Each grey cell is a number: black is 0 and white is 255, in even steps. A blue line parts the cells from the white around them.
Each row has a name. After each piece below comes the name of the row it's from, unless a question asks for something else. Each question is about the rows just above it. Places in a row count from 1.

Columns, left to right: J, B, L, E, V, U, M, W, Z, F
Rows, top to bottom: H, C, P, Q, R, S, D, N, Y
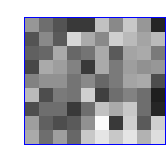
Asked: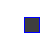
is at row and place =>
S, 6
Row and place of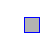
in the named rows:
Y, 9
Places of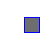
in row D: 2 3 5 9
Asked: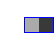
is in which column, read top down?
M

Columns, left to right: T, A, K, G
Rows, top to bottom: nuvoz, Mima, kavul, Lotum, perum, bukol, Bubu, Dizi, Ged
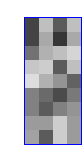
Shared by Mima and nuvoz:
[68]
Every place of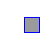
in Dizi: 1 2 4
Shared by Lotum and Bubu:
[91]
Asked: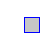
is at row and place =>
Lotum, 1

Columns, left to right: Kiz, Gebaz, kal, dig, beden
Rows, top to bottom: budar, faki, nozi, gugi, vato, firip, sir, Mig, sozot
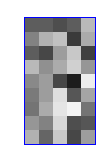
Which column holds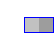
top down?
kal
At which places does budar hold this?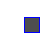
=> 3
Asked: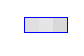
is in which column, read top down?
kal
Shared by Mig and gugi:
[150]
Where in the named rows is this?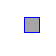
firip, 5
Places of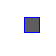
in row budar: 1 2 4
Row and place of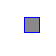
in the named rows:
vato, 1

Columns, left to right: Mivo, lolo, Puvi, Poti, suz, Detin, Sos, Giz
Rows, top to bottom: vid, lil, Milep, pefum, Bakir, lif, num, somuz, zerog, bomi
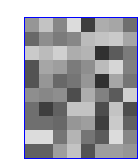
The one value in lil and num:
[195]
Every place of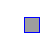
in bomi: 3 6 7
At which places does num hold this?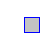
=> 4 5 7
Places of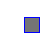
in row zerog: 3 5

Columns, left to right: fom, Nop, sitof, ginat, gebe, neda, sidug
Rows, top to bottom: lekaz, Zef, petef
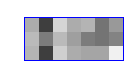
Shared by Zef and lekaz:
[116]
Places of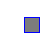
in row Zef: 2 5
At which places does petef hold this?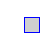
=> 3

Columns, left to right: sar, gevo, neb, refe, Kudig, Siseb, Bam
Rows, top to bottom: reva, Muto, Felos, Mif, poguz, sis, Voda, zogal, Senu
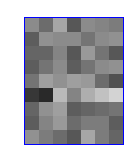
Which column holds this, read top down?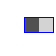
Bam
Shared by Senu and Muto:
[145]
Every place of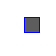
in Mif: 1 4
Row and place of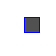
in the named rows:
poguz, 7

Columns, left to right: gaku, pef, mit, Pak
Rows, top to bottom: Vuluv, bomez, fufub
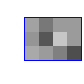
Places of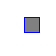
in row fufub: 3
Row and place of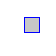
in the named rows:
bomez, 3
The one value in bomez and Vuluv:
[155]
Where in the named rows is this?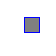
fufub, 3
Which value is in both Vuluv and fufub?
[155]
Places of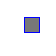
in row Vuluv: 2

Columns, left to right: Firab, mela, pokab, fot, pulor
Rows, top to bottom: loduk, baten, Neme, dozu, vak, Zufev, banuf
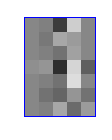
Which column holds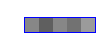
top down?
pulor
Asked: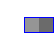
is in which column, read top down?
fot
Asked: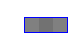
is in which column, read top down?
mela
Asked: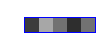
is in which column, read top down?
pokab

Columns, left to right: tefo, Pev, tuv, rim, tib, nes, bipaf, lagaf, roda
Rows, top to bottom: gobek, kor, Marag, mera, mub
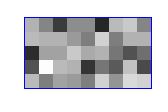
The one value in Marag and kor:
[178]
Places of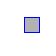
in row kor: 2 3 8 9
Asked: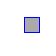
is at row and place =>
Marag, 5

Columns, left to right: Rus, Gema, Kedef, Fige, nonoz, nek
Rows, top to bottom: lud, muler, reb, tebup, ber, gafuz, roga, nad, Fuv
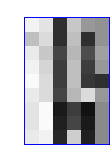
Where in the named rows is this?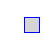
tebup, 2
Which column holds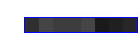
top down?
Kedef
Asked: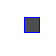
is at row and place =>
reb, 5
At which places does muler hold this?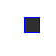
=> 3 5
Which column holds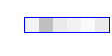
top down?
Rus
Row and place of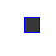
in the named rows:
ber, 5
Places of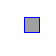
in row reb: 6

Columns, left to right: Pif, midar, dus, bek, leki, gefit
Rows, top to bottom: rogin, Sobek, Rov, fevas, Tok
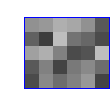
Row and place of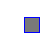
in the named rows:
fevas, 4
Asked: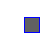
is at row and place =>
Sobek, 1

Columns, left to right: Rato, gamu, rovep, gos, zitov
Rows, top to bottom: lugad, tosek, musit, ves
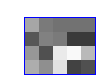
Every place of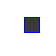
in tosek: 4 5
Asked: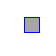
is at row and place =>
lugad, 1
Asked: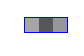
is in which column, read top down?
Rato
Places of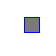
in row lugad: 2
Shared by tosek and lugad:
[122]
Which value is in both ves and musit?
[80]
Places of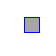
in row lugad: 1

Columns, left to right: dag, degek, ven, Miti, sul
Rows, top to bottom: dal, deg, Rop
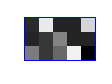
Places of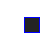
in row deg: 1 4 5
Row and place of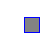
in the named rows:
deg, 3
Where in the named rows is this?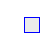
dal, 2
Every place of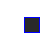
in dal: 1
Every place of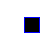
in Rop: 5
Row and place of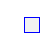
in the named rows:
Rop, 4

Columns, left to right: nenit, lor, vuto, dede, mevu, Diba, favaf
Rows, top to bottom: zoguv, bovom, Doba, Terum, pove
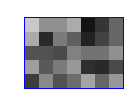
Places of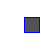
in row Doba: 1 2
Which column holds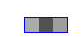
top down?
nenit
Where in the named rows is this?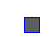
bovom, 4
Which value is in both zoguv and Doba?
[144]
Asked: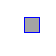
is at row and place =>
pove, 5

